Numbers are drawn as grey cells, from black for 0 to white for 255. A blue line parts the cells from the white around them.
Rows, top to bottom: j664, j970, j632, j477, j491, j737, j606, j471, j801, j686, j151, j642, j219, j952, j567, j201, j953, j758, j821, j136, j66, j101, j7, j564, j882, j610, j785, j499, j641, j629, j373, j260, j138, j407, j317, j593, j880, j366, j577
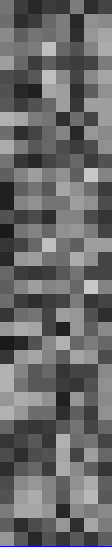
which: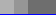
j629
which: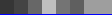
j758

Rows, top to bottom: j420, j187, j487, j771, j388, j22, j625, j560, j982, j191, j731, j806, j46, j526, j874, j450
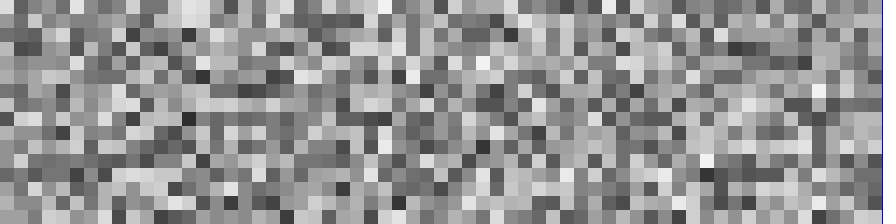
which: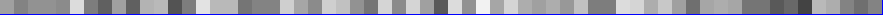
j388
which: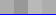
j191

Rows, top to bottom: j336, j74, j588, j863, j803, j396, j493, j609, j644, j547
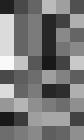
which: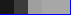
j644
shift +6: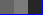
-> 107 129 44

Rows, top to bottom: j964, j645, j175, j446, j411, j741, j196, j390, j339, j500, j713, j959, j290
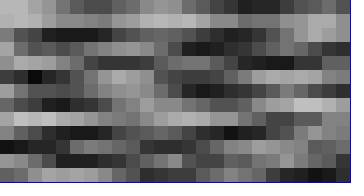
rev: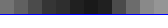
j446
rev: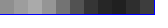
j175
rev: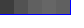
j175
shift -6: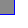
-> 131

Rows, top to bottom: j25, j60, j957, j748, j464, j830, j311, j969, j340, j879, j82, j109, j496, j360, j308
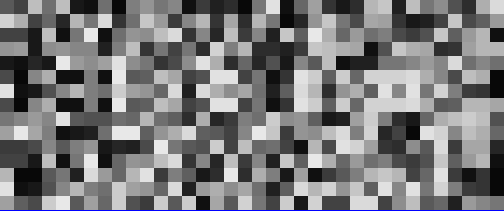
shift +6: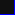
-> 22
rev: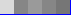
j464

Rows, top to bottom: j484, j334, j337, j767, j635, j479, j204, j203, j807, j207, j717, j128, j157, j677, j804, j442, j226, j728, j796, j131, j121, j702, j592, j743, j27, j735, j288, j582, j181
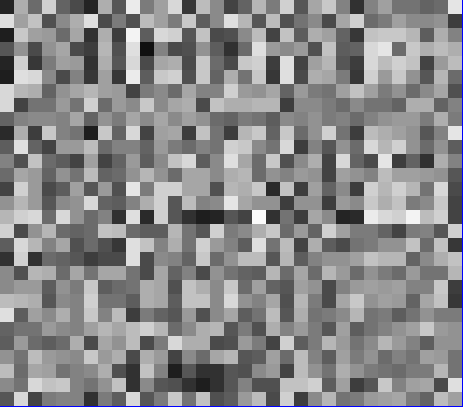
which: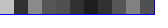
j582
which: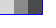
j479
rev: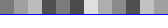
j334
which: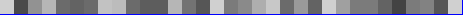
j226

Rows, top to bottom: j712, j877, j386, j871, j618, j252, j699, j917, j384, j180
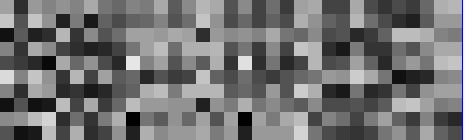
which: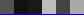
j917
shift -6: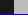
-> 19 182
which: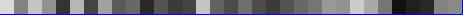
j252
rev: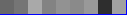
j386
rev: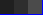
j877
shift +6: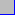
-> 194
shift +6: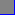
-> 137

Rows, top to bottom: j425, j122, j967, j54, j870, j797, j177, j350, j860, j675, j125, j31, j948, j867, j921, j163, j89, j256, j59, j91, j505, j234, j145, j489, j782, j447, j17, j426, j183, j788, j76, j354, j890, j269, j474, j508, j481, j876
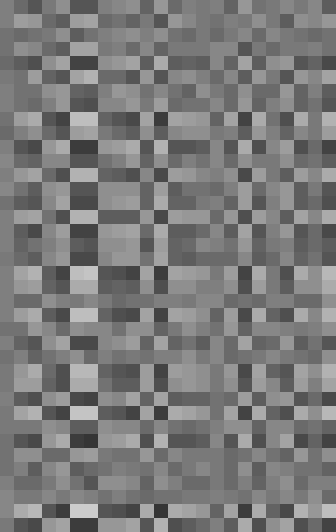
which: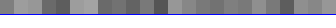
j122
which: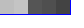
j91
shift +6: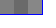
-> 133 112 141

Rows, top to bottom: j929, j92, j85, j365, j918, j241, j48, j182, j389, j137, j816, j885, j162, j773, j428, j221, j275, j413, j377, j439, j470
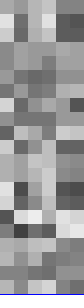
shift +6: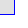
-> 231
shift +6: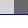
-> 218 111
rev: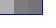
j48
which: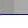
j365

